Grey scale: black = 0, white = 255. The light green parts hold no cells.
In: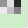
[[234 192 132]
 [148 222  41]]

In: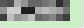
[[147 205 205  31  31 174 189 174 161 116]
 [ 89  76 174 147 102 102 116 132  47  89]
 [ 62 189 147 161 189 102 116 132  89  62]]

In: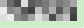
[[234 136 151  90  65 192 121 176  90 151  77]
 [222 234 136 121 163 222 192  77 163 192  65]
 [176 106  77 222  90 106 121 151 121 136 163]]

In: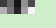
[[175 117  35 161 244]
 [ 59 103  21 146  75]]

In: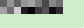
[[162 111 205  29   0  58  84  13  44]
 [ 99 149  99 149 162 123  72 136 111]]

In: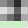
[[222 194  99 206]
 [155 111  70 168]
 [140 111  42 155]]
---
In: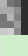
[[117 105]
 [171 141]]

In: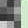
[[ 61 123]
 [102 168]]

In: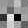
[[143 191]
 [103 162]]

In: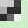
[[202  64]
 [ 45  47]]

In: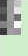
[[157 192]
 [154 227]]

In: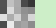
[[193 171]
 [219 169]]

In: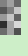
[[160 104]
 [127 199]]

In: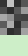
[[194  47]
 [ 44  88]]

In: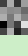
[[172  52]
 [138 142]]
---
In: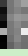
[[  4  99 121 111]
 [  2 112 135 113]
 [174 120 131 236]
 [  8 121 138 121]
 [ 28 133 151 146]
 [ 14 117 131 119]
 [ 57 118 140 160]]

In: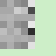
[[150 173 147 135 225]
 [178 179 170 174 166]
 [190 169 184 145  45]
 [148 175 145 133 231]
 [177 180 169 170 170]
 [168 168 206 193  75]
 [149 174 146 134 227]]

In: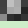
[[138  47  37  52]
 [ 66 167 173  36]
 [ 64 192 169  60]]

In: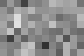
[[148 126 159 193 175 130 126 139  94 178 121 164]
 [141 130 126 176 194 111  49 132 110 179 153 101]
 [115  63 143  97 136 124 136 122 163  83 155 124]
 [157 195 103 162 128 149 126 114 110 148 115 106]
 [166 123 224 150 177 148 141 193 144 140 124 172]
 [154 165 220 152 128 129 162 145 108 125 133 185]
 [149 122 173 160 182 147 146 153 147 158 160 161]
 [109 153 118  66 135 128 143 184 171 162 168 116]]

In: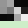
[[  9  12 166 238]
 [146 117 212  32]
 [149 165  10   8]]

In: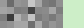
[[140 146 165 166 111 169 128 149 138]
 [125  59 178 147 195 123 135 121 140]
 [164 157 125 129  68 136 139 166 126]
 [154 107 149 144 199 165 124 117 144]]
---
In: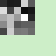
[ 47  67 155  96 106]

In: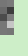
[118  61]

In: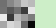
[112  88 181 104]

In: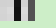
[209 218  18]

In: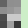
[ 99 150 202]

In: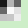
[ 23 250 237]

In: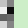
[194  14]

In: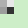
[175  51]
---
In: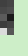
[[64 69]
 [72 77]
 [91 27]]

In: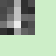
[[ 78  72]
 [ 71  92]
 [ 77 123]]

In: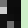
[[114  12]
 [205  11]
 [ 17  14]]

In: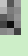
[[194  86]
 [173 124]
 [ 90 115]]

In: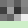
[[113 127]
 [ 63 159]
 [117 100]]

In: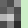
[[100  77]
 [ 90 119]
 [181 201]]

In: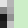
[[226 181]
 [134 172]
 [ 23 146]]

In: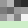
[[152 183]
 [122 106]
 [154 196]]
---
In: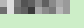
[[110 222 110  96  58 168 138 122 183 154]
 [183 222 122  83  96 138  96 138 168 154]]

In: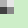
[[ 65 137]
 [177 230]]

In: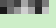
[[ 24 109 153 207 166  40 194]
 [ 80  96  64 166  96  52 123]]

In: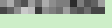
[[ 69  97 141 201 187  57 141 125 109 157  97  82 109  69  69]
 [141 172 109  82 157 109 172 141 125 125  44 125  82  97 157]]

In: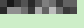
[[ 41 143 143 111  56 171  98 187 111  56  70]
 [ 70  25  56  83  41  83 127 111  56  98  98]]

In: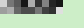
[[157 172 102  76  76 118  64  49 223]
 [211 118  89  22 172  49 130  36  22]]

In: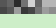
[[ 70  86 156  55  70 114 156 140]
 [ 86 101  42 114 209 101 181 181]]

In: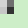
[[198  51]
 [211 111]]
